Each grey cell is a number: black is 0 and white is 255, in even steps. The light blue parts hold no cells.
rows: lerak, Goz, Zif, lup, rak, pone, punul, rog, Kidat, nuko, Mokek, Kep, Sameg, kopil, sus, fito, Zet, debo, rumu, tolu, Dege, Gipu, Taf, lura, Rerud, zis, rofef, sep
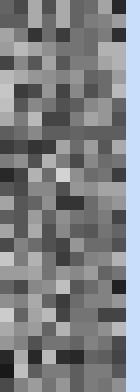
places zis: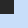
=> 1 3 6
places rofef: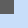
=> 3 6
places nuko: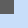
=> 1 4 5 7 8 9
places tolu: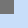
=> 4 9
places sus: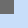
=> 7
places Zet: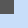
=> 2 7
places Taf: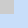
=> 1

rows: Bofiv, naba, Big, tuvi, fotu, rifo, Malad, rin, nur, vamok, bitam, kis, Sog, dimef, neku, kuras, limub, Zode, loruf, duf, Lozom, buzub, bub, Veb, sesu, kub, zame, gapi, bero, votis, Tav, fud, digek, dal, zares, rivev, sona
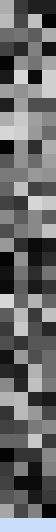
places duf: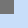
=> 2 4
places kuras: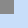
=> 1 3
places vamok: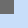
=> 4
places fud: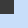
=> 4
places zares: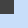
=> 1 4

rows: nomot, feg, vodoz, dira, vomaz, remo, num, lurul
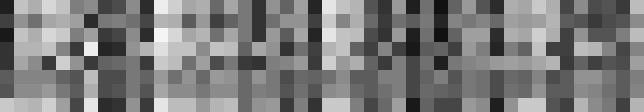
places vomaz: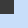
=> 4 7 11 18 23 28 41
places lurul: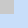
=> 1 24 25 38 39
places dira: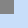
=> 5 28 44 46
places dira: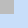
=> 17 42
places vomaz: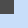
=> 16 45

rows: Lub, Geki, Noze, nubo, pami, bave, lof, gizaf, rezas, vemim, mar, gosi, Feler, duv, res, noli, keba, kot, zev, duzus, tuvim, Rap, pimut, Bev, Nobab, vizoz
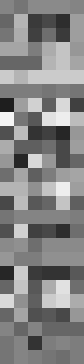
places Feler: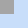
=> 2 6
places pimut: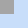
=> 2
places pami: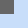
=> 1 2 3
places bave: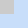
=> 1 3 4 5 6
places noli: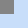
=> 2 3 4 5
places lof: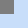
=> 1 2 3 5
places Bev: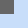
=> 2 4 5 6

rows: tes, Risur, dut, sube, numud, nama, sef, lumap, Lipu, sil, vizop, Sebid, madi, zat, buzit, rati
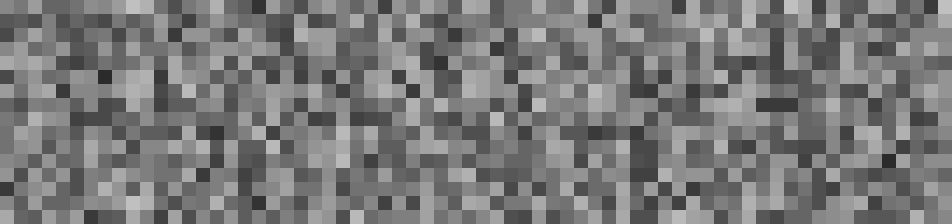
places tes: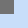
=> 6 12 21 41 53 66
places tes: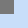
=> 2 14 30 37 38 40 43
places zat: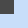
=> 18 25 37 39 48

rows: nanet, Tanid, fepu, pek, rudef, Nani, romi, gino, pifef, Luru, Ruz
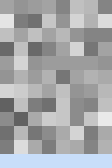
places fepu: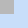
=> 5
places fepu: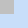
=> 1 3
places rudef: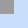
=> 1 4 5 6 7
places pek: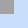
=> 5 8

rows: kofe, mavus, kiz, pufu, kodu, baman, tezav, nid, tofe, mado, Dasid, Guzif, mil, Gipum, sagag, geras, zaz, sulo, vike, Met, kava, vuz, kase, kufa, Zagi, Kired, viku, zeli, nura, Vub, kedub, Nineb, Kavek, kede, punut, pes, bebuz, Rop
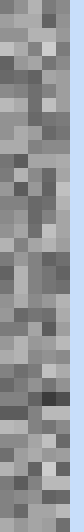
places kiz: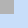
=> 3 4
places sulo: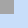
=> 3
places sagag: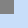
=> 1 2

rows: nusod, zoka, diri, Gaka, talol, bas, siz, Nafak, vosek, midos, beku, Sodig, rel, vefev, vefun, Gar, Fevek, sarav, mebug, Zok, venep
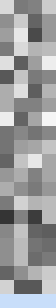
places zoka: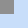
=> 1
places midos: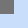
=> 1 3
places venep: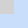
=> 1 4

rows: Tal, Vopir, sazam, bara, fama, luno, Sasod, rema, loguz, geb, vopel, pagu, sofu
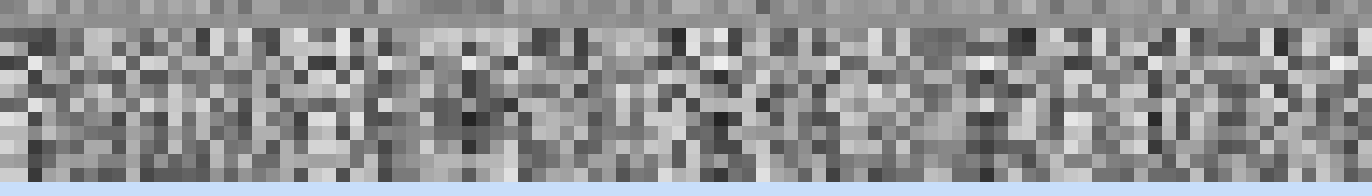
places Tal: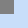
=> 1 5 21 22 24 25 31 46 48 59 72 89 93
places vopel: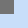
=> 11 14 17 22 26 29 57 64 79 84
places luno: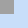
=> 5 36 38 41 47 57 82
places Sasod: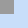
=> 14 30 37 51 64
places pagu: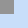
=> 12 30 58 88
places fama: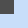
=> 2 42 82
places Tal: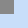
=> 2 7 10 23 34 41 43 44 52 56 65 67 83 94 98

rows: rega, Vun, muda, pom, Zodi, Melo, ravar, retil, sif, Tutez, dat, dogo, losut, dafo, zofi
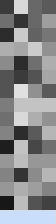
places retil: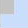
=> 2 3 4
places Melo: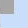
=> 4
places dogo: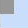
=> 1 3 4

